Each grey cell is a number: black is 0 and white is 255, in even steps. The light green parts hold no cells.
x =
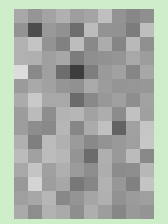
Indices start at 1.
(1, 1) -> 168
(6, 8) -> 149
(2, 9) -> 124
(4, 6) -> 143
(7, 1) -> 171
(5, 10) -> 167
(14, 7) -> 176
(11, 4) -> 183
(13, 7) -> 178
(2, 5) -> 110
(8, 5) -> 182
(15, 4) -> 170
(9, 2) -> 141
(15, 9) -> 153
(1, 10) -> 143
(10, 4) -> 176
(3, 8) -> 133
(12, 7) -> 173
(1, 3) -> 163
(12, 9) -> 142
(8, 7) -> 173
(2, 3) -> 153
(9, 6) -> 171
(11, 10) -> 137
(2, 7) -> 147
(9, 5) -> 135
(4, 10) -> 157
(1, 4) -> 176
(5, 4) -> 109
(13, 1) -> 153
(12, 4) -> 175
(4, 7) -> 146
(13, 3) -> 158
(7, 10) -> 162
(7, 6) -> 137
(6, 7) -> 156
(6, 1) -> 155

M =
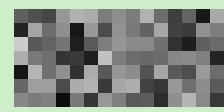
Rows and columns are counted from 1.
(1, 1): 96
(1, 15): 168
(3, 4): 117
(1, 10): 178
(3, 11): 112
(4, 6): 30
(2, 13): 59
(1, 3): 71
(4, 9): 108
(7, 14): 137
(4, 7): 193
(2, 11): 166
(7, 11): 44
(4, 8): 125
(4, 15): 36
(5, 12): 90
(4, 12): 136
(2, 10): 98
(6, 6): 178
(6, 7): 58
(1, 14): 24
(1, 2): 80
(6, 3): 158
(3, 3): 99
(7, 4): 13
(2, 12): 65
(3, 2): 88
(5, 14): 154
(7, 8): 127
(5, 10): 83

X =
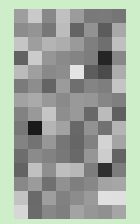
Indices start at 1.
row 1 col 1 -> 158
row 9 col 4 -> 162
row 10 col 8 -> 164
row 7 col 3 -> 152
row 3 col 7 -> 111
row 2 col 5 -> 100
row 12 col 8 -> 124
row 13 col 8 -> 166
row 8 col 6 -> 104
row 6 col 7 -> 126
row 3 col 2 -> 158
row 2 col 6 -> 146
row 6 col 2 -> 141
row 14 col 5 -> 140
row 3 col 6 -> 127
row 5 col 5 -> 228
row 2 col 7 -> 92
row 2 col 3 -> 119
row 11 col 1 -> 109
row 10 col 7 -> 211
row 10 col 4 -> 118
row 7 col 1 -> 162
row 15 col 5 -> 163
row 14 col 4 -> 129
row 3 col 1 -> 197
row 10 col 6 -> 129
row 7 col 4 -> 138
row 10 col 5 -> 102
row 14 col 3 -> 158
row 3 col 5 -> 154
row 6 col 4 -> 155
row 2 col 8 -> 168

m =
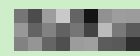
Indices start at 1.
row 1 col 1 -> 118
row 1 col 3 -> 157
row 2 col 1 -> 152
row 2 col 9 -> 90
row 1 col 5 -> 100
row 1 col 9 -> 155
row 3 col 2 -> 149
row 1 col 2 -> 76

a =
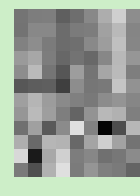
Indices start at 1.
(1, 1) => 116
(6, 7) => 121
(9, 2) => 160
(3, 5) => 111
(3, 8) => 192
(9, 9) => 183
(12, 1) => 122
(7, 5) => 128
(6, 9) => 146
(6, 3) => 95
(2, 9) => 133
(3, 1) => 129
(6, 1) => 87
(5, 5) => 157
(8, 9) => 127
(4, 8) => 184
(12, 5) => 123
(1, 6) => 136
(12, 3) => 177
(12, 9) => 100
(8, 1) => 150
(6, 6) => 118
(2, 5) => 123
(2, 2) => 136
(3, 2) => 141
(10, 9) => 115
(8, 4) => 126
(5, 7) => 166
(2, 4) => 108
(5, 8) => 186
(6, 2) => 93

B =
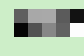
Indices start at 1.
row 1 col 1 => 95
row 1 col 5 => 18
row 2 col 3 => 135
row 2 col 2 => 82

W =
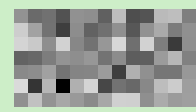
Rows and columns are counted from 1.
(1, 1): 146
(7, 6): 138
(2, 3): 114
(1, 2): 106
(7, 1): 144
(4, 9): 93
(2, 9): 87
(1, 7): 96
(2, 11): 170
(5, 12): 118
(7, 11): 171
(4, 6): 151
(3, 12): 58
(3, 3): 142
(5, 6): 133
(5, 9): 176
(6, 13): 158
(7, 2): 193
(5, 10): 144
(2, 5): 141
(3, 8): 215
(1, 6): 142
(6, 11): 189
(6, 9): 104
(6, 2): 52
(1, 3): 113

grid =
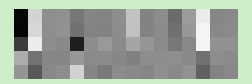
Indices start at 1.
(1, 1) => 6
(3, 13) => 136
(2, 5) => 113
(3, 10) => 149
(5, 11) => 144
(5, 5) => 210
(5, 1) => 149
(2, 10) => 131
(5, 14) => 97
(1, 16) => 137
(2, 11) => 138
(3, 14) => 244
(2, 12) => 112
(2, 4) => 146
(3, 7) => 153
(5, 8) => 140
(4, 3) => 135
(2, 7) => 130
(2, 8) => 140
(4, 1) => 172
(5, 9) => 137
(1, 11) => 140
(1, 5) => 119
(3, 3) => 141

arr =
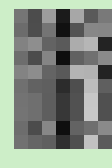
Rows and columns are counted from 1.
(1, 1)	117
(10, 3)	95
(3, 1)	130
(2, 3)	116
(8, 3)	94
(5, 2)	141
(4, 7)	138
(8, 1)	116
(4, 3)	133
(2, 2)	77
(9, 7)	138
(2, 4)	17
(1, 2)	76
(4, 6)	112
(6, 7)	95
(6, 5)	78
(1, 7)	121
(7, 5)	81
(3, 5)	172
